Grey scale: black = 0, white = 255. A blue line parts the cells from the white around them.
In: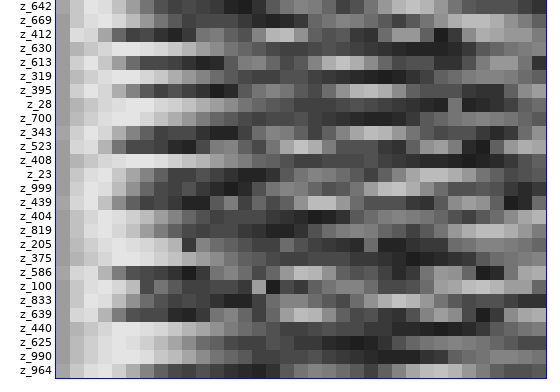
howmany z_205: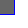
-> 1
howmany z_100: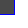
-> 6

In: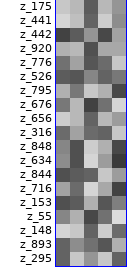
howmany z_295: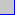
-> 2
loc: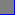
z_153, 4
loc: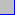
z_441, 1

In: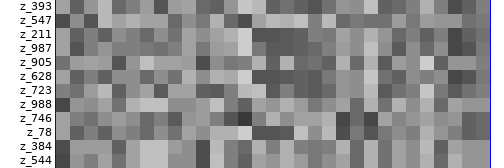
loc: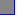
z_746, 24
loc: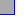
z_628, 12
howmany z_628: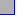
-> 2

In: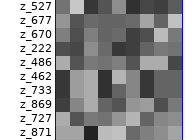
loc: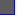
z_527, 8
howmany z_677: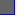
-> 3

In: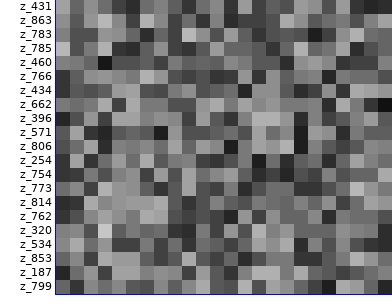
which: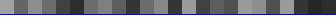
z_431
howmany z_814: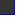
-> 2
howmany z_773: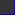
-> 3
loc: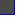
z_434, 7
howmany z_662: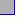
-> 0
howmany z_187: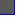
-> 3
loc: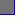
z_785, 19

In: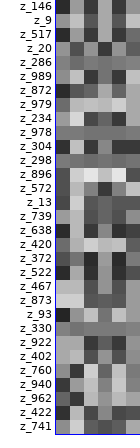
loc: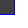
z_638, 5
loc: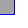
z_962, 5
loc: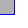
z_420, 1
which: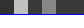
z_304
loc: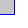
z_940, 4
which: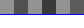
z_20

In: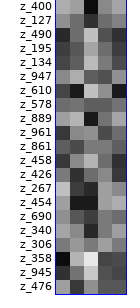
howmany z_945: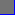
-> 1
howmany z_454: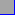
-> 0
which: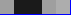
z_454
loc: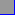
z_306, 1
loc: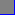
z_127, 4
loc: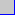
z_945, 2

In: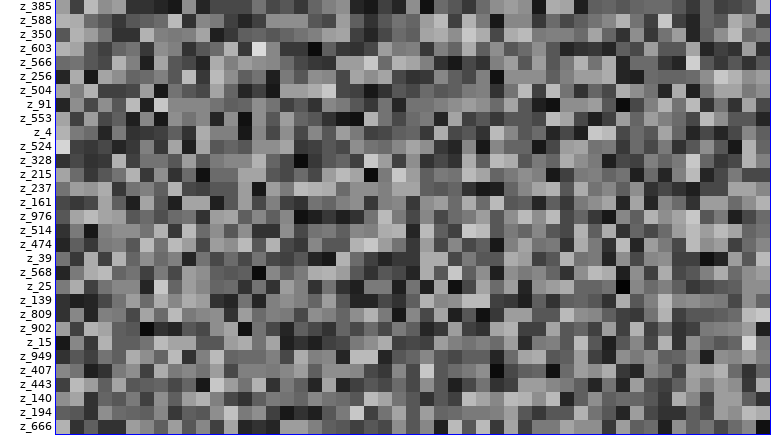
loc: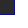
z_15, 33
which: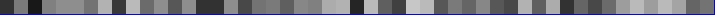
z_514
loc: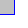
z_194, 12
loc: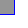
z_237, 2
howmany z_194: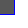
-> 8
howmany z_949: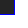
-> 4

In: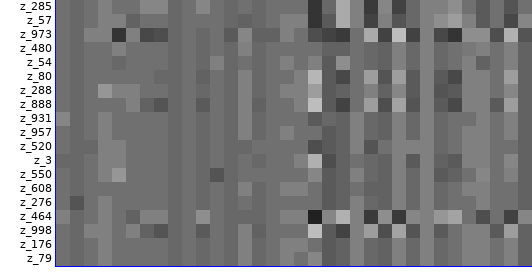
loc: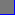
z_480, 29
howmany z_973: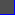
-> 3

